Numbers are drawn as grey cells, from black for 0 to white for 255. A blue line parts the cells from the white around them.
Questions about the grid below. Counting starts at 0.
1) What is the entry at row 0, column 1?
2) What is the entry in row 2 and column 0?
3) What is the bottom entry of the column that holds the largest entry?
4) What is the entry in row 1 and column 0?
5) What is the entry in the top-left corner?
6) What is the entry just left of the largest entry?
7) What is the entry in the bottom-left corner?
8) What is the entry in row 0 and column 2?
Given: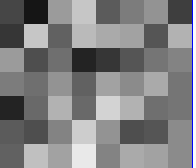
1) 21
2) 155
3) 233
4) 54
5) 70
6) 162
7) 97
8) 155

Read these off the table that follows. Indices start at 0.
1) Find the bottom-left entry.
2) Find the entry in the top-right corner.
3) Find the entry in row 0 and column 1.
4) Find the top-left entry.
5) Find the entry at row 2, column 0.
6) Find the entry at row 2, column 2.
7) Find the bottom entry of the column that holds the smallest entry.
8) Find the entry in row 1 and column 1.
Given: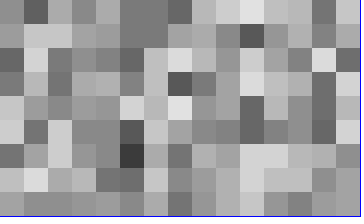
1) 163
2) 198
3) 96
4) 143
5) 103
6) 122
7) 137
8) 198

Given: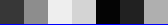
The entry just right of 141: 238
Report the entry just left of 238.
141

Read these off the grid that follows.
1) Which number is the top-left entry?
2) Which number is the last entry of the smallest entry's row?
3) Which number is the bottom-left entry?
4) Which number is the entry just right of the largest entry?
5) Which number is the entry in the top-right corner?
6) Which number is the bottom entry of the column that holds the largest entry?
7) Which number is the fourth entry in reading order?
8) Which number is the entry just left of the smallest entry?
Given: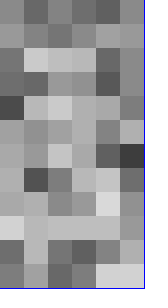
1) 138
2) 61
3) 125
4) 145
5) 138
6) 210
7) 110
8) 96

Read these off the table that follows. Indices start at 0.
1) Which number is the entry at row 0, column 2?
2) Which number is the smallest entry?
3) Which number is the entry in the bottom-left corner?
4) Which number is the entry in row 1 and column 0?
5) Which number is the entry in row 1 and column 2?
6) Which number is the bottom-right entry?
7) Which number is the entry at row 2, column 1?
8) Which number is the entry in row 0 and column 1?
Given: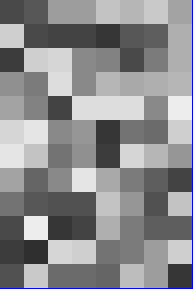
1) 157
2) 47
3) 81
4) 207
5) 67
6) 54
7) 207
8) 87

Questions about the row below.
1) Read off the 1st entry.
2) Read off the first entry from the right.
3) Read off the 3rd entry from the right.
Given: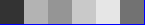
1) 51
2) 114
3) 201

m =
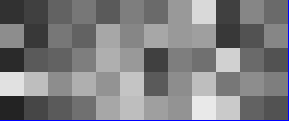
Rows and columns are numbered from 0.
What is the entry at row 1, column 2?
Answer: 119
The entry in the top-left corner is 49
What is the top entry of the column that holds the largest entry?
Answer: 217
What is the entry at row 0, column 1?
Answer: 64
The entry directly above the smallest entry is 225
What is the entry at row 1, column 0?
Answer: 141
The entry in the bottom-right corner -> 82
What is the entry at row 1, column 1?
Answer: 56
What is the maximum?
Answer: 233
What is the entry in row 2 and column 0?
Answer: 42
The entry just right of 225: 190
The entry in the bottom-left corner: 35
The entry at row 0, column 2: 98
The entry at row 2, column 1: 90
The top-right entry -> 106
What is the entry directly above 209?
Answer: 56
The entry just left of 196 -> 147
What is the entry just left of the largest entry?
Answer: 147

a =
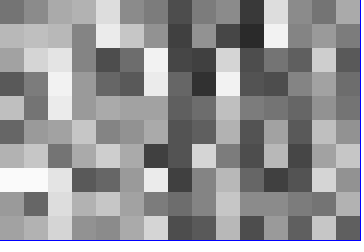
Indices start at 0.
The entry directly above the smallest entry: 57
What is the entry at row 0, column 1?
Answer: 139
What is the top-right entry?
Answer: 170
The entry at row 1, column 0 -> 184
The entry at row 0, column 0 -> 116
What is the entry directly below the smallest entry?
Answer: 77
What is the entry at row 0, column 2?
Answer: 170
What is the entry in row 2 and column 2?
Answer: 228
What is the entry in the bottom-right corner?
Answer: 95
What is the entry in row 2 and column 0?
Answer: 162
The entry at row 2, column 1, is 213
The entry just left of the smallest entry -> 70
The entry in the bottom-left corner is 162
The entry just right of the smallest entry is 242
